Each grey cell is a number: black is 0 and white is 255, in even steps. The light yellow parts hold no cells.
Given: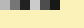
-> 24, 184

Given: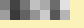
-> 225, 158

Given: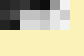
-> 242, 35

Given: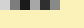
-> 137, 211

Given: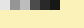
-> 23, 229

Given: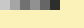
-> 46, 200

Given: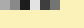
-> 116, 171

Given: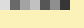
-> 54, 221

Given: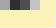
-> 196, 165

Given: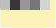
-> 211, 191
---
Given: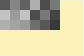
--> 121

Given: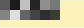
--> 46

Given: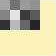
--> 59

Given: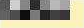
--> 65

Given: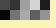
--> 95

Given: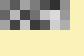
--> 218

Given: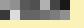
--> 124
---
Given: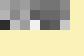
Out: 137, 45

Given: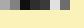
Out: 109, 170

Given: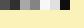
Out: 14, 79

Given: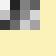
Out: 96, 56

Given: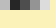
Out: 220, 188

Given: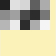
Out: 172, 182

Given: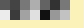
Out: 120, 236

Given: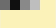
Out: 190, 108

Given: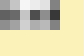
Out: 130, 142
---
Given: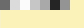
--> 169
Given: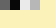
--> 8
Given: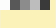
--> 140
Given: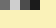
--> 206
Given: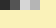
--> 84
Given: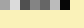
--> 102
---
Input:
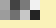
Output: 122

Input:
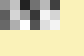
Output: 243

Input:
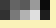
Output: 154

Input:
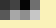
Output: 5

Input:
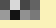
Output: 70

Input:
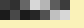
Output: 93
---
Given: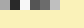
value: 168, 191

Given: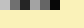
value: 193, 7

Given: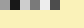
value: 157, 77

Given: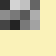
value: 46, 162

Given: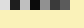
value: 222, 91

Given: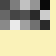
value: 69, 41
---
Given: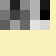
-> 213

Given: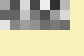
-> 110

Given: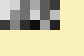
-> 34

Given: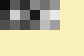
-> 159

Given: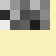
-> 115

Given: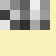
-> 82

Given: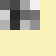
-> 145

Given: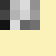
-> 112

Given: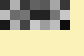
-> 13
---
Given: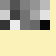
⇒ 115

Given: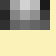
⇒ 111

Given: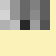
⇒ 39

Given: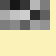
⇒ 96

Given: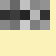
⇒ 202

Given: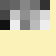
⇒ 123

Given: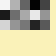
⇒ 119

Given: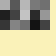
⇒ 112
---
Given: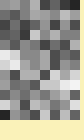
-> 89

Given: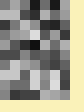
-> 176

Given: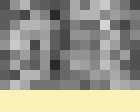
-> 180

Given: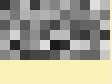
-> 101

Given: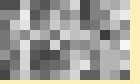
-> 180

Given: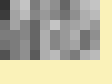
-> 124
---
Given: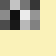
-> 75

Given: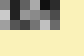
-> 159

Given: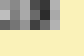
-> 97

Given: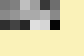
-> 47

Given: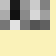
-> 118

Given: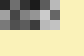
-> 121

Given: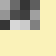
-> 53

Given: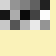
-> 200
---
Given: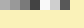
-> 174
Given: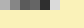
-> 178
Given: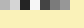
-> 182
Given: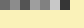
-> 107
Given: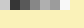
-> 203
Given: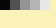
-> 7
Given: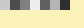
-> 202
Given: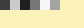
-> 61
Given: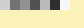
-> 207
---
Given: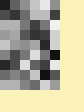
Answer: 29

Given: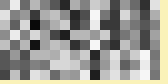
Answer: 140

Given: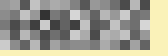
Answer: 152

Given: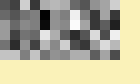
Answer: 85

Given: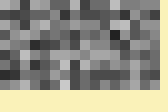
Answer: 178
